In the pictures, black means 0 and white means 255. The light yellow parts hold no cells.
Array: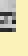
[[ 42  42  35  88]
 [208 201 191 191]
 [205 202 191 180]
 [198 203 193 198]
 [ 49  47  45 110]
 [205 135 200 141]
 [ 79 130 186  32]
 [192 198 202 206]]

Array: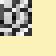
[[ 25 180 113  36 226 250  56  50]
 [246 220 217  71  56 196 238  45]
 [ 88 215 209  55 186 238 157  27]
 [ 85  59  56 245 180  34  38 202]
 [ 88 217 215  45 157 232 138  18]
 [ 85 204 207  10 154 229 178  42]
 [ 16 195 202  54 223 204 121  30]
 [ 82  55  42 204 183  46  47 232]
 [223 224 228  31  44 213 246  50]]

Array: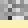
[[165 163  47 222 235 226 128]
 [175 189 129 152 218 149 208]
 [159 165 208 118 135 139 150]
 [157 184  96 185 217 161 154]
 [168 148 160 141 163 157 190]]

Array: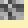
[[144 191  91 112 173 175]
 [163 210  74 131 183 194]
 [ 72  67 189  82  71  78]
 [130  81 132 161  94  97]
 [173 172  62 169 171 162]]

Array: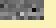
[[114 100 105 164 106  79 132  72  91 120  61]
 [109  91 107 111 115 133  96 108 112 108 104]
 [ 50 124  92  96 128 105  91  91 138 107 104]
 [104 109 101 111 111 107 109 132   7  94 138]
 [140 140 127 127  77 196 132 159 160 146 145]]

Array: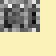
[[ 92 174  96 173 153  95 102 135 223  79]
 [ 96 211 146 165 150 137  99 163 225  94]
 [161 133 242  82 100 231 130 157  61 204]
 [116  66  57 120 121  66 131  89  89  97]
 [181  51 134  71  92 142 163 100  12 193]
 [137  65  89  97 108  95 140  95  56 129]
 [173  35  92  73  94 100 167  84  11 165]
 [110  37  25 127 122  37 137  71  80  78]]
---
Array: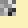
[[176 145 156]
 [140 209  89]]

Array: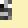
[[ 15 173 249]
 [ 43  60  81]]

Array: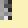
[[163  82  79]
 [161 178  36]]

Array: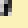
[[189   7  57]
 [205  22 106]]

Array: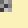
[[152  62 130]
 [ 61 195 169]]

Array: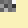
[[157  74 116]
 [100 182 108]]

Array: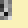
[[ 42 174 147]
 [ 70 204 130]]

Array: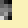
[[ 99 114  82]
 [134 131 116]]

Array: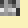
[[100 158 148]
 [232 164 195]]
